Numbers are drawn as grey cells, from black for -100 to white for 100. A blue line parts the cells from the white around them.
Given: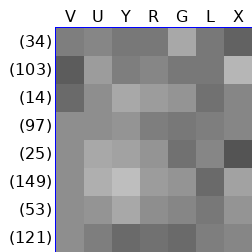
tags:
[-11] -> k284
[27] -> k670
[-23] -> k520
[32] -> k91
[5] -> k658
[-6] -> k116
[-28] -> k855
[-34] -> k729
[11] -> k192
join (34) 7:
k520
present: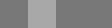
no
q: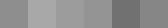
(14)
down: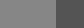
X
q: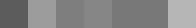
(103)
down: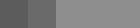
V
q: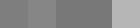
(103)

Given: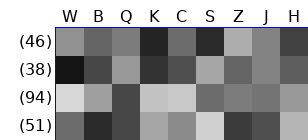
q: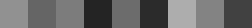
(46)
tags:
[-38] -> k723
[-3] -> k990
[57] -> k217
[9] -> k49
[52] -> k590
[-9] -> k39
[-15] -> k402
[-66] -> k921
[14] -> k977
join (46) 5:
k402
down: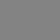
J
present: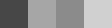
yes

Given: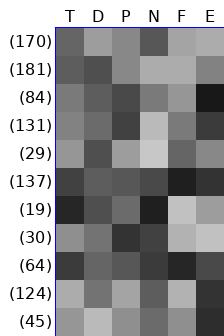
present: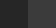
no
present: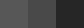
no

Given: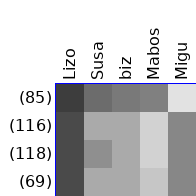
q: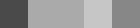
(69)
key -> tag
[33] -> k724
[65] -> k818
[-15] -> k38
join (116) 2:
k724
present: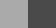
no

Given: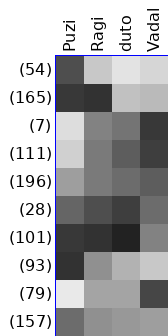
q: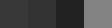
(101)
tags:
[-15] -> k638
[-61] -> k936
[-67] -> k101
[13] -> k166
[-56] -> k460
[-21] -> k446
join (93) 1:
k936
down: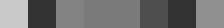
Ragi
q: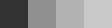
(93)
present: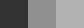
yes

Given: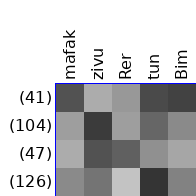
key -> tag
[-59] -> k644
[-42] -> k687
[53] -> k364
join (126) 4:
k644
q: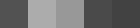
(41)
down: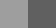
Rer
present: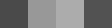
no
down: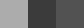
zivu
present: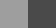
no
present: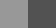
no

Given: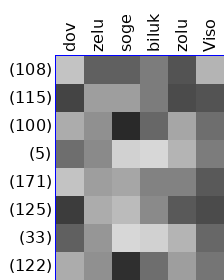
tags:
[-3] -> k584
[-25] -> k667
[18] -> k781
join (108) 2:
k667
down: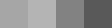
zolu
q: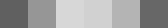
(33)
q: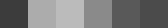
(125)
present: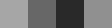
no

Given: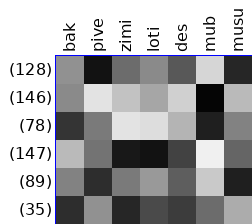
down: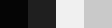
mub
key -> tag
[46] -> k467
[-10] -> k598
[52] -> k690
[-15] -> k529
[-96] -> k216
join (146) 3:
k690
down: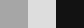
loti
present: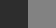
no
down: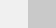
mub
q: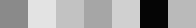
(146)

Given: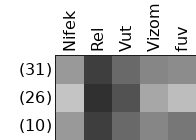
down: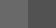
Vut
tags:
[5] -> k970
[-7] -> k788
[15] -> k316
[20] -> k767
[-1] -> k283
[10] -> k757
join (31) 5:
k757

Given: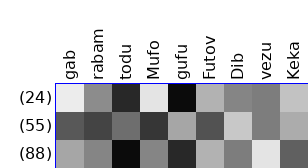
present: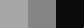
yes
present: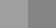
no
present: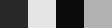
yes
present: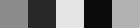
yes
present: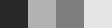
yes
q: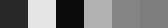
(24)

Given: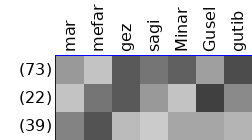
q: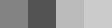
(39)
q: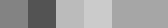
(39)
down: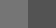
mefar
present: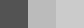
yes
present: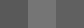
yes
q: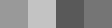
(73)
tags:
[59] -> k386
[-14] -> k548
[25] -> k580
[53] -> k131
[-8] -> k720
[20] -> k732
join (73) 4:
k720

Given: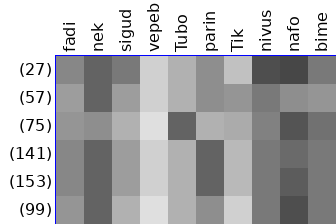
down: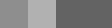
parin
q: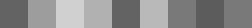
(153)
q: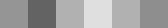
(99)
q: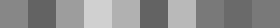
(141)
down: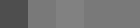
nivus

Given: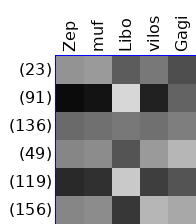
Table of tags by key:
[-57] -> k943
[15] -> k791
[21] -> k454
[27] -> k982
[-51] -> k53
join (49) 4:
k454
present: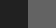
yes
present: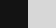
yes

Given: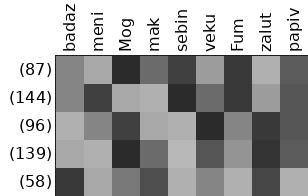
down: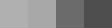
mak
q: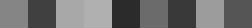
(144)
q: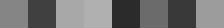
(144)
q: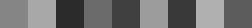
(87)
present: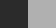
no
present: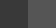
yes
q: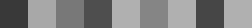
(58)

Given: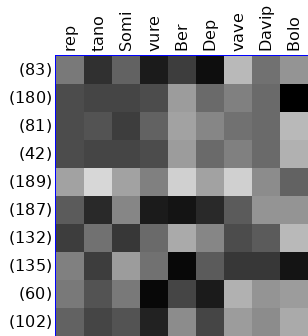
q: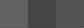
(102)
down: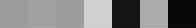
Ber
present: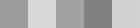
no

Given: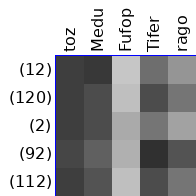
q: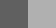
(92)
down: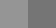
rago
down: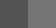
rago

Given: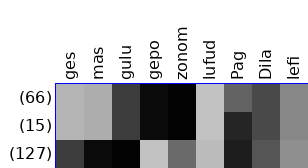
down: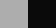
mas
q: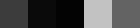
(66)
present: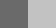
no
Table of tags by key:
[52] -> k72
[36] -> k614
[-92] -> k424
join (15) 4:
k424
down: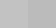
lufud

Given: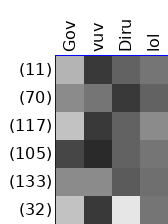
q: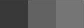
(11)
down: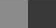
vuv
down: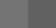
lol
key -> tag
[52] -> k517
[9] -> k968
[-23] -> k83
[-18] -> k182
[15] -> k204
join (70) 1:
k968
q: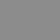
(133)
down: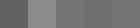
lol

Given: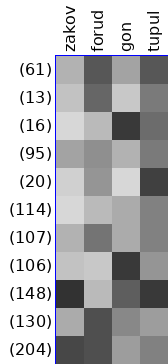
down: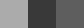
gon
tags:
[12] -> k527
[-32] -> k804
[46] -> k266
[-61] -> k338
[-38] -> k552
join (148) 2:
k266
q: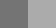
(107)
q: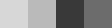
(16)

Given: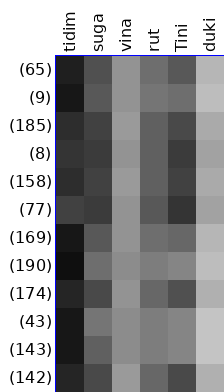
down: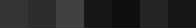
tidim
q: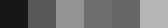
(169)
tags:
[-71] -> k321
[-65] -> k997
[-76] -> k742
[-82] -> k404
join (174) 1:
k321

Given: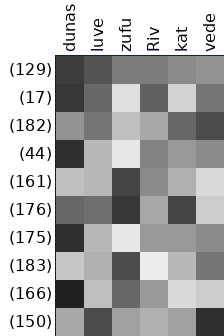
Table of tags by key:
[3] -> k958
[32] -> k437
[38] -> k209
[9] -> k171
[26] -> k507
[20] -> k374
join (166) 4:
k374
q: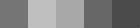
(182)
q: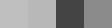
(161)
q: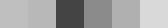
(161)

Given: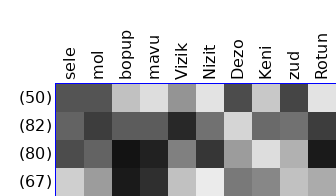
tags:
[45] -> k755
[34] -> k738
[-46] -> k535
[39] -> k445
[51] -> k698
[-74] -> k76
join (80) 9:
k445
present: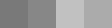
yes
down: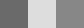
Keni
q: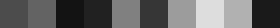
(80)

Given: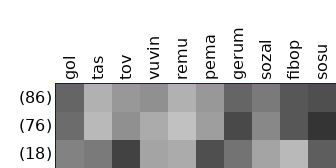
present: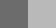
yes
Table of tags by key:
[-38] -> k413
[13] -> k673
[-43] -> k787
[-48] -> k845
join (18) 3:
k845

